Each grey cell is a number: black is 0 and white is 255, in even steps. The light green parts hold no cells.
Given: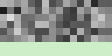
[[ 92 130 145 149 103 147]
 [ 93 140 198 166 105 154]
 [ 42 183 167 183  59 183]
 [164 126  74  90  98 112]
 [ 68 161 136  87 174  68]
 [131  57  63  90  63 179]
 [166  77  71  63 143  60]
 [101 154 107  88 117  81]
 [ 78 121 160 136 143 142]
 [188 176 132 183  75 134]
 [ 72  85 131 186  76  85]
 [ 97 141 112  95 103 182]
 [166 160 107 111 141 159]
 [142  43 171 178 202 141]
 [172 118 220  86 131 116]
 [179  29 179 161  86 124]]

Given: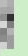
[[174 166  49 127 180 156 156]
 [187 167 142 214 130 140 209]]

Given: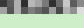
[[137 221]
 [ 92 144]
 [199 178]
 [108  74]
 [ 48 157]
 [121  84]
 [164 106]
 [184 126]
 [ 47  87]
 [174 175]
 [ 93  85]
 [ 56 162]]

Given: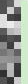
[[217  96  60 213 197  72 205  98 137  60  53 203]
 [ 99 206  71 235 182  82  63 136 145 185 181  53]
 [ 80  82 223 224  91  66 138 118 149 129  49  83]]

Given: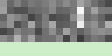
[[ 73 120  74 175 136  77]
 [ 93 122 101 110 144 112]
 [112 161 123 145 137 120]
 [138 118 110 130 118 101]
 [164 247 203 238  98  61]
 [121 119 141 113 120 128]
 [139 104  88  95 161  68]
 [120 101  83  91 105 136]
 [139 135  74 166 142 113]
 [124 115 123 126 113 112]
 [114 108  91  99  73 103]
 [121 103  69 165 120 162]
 [104  81 116 103 114 124]
 [128  80 133  79 133 177]
 [104  93 148 147  87 121]
 [152 159 101 120  71 139]]

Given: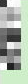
[[247 212 169 253  92  54 211  99 177  94]
 [254 177 145 227  87  52 240 125 137  34]
 [ 55 199 185 205 113 101 116  52 166 254]]

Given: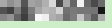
[[106  23 170]
 [ 74 117  93]
 [105 118 133]
 [242 117 199]
 [101 122 124]
 [167 113 107]
 [ 74 211 164]
 [217 178 174]
 [176 185 239]
 [155 167 248]
 [163 125 112]
 [ 85  72  62]
 [160 125  99]
 [144  65 147]
 [169  82 133]]

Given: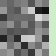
[[120  18 182  86 132  57 176 120]
 [144  32 216 132 149 154 111 173]
 [ 85 203 102  88  94 206 139  56]
 [128 153 106 134  86 202  42 110]
 [120  86 108  97  91  43 144  81]
 [102  99 104 144  82  99 113 154]
 [117 152  57 119 106  34 175 138]]
